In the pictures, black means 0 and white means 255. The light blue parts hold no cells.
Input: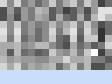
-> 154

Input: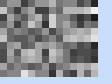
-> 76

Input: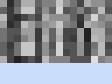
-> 144

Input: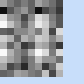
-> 136

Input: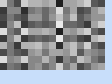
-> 207
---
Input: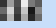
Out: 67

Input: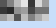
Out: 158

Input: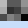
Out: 76

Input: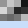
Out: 119

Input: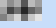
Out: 128

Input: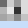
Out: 165
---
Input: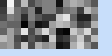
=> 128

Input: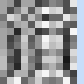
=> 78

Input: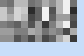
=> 241

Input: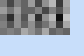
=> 59

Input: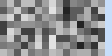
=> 174

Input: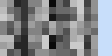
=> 66

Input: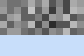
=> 170
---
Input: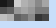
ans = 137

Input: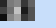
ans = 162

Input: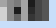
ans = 54

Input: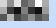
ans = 142

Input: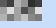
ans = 194

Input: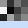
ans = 165

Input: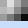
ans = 123
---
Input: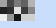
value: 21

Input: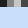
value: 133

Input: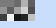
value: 22

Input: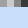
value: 202

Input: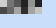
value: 46

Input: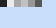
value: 193

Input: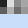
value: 178

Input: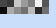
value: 186
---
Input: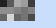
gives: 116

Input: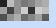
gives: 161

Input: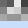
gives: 150

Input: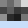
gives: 28

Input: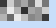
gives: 149

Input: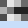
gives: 205

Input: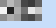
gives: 71
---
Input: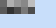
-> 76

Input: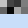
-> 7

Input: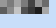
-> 55

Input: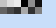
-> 169

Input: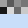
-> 215

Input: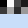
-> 169

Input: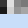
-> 209
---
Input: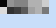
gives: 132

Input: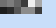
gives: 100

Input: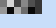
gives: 67

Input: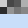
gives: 86

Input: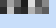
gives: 108

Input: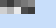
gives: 104
